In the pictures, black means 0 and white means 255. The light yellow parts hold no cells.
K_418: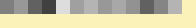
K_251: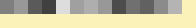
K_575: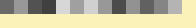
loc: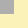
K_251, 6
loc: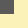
K_251, 2
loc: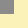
K_251, 11
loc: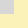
K_575, 4

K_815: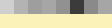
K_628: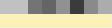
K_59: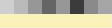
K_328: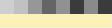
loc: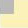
K_59, 1
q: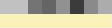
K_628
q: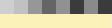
K_328
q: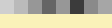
K_59
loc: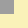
K_815, 2

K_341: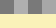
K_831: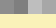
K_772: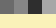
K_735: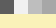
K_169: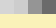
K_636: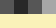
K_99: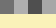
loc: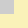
K_169, 1
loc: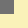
K_99, 0

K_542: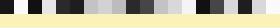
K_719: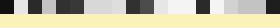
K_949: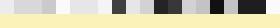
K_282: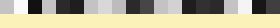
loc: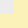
K_949, 0
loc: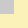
K_949, 3
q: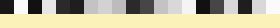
K_542
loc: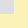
K_719, 8
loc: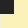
K_949, 11

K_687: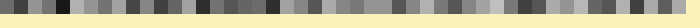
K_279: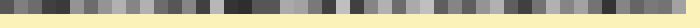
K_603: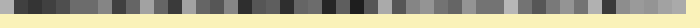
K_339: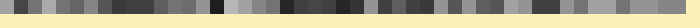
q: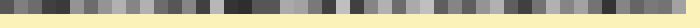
K_279
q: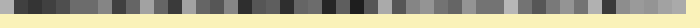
K_603
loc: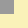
K_603, 45
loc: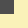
K_603, 4
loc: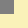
K_279, 1
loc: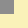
K_603, 44

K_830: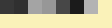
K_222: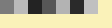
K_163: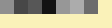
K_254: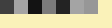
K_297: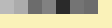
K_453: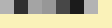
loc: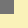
K_297, 5
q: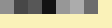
K_163
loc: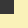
K_830, 0

